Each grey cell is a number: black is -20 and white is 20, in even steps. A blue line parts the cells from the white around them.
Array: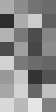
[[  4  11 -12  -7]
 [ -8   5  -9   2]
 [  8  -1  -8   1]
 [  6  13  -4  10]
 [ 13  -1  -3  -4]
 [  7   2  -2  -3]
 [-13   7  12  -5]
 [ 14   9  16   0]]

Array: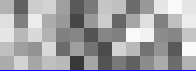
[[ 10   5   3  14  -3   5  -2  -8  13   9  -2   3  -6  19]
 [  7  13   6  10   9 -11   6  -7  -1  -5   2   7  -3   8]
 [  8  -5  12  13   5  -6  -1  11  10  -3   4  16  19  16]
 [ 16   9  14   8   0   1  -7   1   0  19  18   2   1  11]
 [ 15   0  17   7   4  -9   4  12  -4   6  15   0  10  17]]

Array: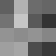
[[  5   6  -8 -11]
 [ -2  11  -6 -12]
 [ -5   8  -3  -4]
 [  3   2   3   1]]

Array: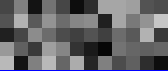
[[ -9   0 -17  -2  -9 -18 -13   6   6   5  -7  -8]
 [  4  -5 -11   5   1 -12 -16 -19  -2  -4  -5  -4]
 [ -7   8  -6   3  -3   1   2 -15   6  -1   3  11]
 [  9 -17   0   9  -4   7 -14   0  -8  -5 -13 -18]
 [-15  -9   2  -3  -8 -10  -7 -10  -3  -6   8 -11]]

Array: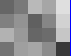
[[  0   3  -5   1  13]
 [  8   4  -4  -3  11]
 [ -2   5   6   2 -11]
 [ -4  -1   9   6  15]]

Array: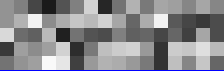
[[  3   0  -9 -16  -7   0  13 -14  -2   8  -1   6   5   1   6   1]
 [ 14  -3  -5   9 -15  -2  -7  -8   0  -5  -4  -9  -4 -10   6  -8]
 [-11   5   2   5  13 -13  -1  10  12  13   4 -12  12  11  15   9]
 [ -2   3   5  19  16 -10   4   8   7   4  -1 -12  10   1  11  -4]
 [  3   8  18   2   7  11   9  13   6  -4   7  18  -6  -9 -11  -8]]

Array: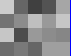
[[ 12  -4 -10  -7   6]
 [ -3  -1  -4   5   5]
 [ 11  -8   4   2   1]
 [ -2   2  10   4  11]]

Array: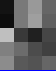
[[ 10 -11 -15  -9]
 [  0  -3  -8 -10]
 [  2  -6  -7  -4]
 [-17  -1   4  -4]
 [-18  -1   5  -5]]

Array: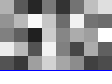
[[  0  -5 -15  12   1   7   5  20]
 [  8  -6 -14  -1 -12  -2  10  15]
 [ 17   9  -7  18   0  -9   7  -5]
 [ -7 -11   5  13   6   2 -10  -8]
 [  3   9  19  11  -3  18  -2  -3]]
